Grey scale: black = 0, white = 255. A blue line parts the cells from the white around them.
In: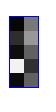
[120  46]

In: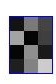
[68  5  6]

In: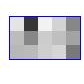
[135 191 206]

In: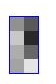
[ 89 200]

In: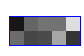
[222 166]

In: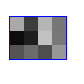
[119 194 107]
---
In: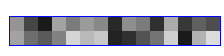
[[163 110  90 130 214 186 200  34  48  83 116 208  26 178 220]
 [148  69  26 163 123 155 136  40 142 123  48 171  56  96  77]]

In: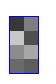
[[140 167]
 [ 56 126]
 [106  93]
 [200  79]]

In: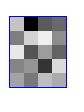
[[126 210 239 141]
 [133 149  51 218]
 [163 120 190 171]
 [232  84 156  99]
 [196   1  91 105]]

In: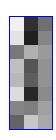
[[ 99 199 168]
 [120 176 154]
 [133 126 161]
 [184  93 146]
 [191  85 146]
 [241  48 112]
 [220  40 139]
 [227  32 133]]

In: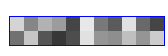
[[113 198  85  55  77 225 149 142 191 149 204]
 [212 134 178 156  69 232 121  91 225 105  69]]

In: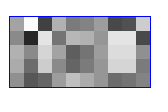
[[163 251  65 177 123 131 157  73  81 205]
 [177 138 213 163  94 116 157 220 220 144]
 [171 108 205 138 101 123 150 213 213 123]
 [144  87 101 157 191 171 150 108 116 131]
 [138  39 228 116 183 177 150 228 228  73]]

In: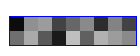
[[111 170  89  26 191  96 177 156 138]
 [ 12 144 156  67 103 138  45 131  67]]
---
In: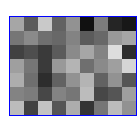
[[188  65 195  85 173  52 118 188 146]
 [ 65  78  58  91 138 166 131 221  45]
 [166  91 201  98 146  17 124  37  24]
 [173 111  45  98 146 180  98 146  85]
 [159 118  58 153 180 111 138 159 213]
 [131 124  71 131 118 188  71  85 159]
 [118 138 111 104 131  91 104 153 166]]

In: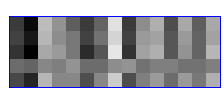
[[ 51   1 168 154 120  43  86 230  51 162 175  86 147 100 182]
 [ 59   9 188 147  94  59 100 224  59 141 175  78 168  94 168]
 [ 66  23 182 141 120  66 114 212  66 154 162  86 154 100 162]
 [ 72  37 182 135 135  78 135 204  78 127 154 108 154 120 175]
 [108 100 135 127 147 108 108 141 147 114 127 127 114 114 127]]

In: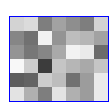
[[ 93  99 205 189 113 156 234]
 [134 113 242 148 189 182 162]
 [148 119 134 169 242 234 107]
 [227 176 126 227 176 156 234]
 [248 205  60 197 182 169 197]
 [211 219 126 162 142 126 211]]

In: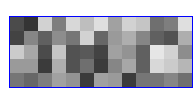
[[ 75  52 210 126 216 190 223 161 210 197 111 126 223]
 [118 103 126 161 147  59 161 154  59 118 118 134 111]
 [ 67 134  96 141 118 210 103 154 174 134  96  82 174]
 [154 154  59 174  82 111  59 134 167  96 216 203 182]
 [203 167  75 197  82  89  67 161 147  96 230 210 141]]

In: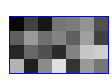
[[179  32 139 224  51 153 117]
 [  8  65  24 117 124 147  80]
 [ 38 103  80  44 131 199 206]
 [ 95 153 111 131  95 159  65]]

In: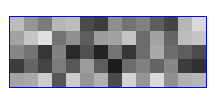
[[ 61 101  68 123  87 156  93  29 108 129 101 135  61  48]
 [135 115  54 129  42  81  35 115  54 108 169 108  93  74]
 [189 149 123 182 189  74  61 143 115 129  93  68 182 217]
 [163 169 204  87 204 149 176  74 211 149 217 143 176 182]
 [163 197 224 115 143  93 156 163 197 108 163 101 189 197]]

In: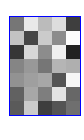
[[195  70 203 140 252]
 [133 152 118 181 175]
 [146 159 167  84 246]
 [ 97 167 126 227 103]
 [ 90 203  62  84 111]
 [ 54 215 140 239  34]
 [118 233 187 221  62]]

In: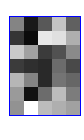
[[ 53  11 232 224 175]
 [154  17 108 188 124]
 [132  25  88 196  96]
 [ 59  47  41 108  73]
 [182 132  41 116 102]
 [202 161  59  81 138]
 [146 255 188 175 161]]

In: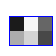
[[172 212  72]
 [ 27 247 102]]
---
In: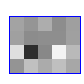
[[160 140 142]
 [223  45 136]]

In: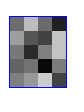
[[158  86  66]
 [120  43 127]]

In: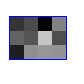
[[ 99  85 197]
 [ 30 143 150]]

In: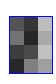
[[114  39 168]
 [ 61  74 192]]

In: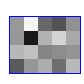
[[151  25 178]
 [183 192 133]]

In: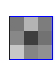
[[136  62 114]
 [199 133 145]]

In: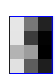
[[229  60   3]
 [179 157   0]]

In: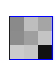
[[140 159 196]
 [203 197  18]]

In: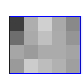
[[110 170 192]
 [166 155 171]]
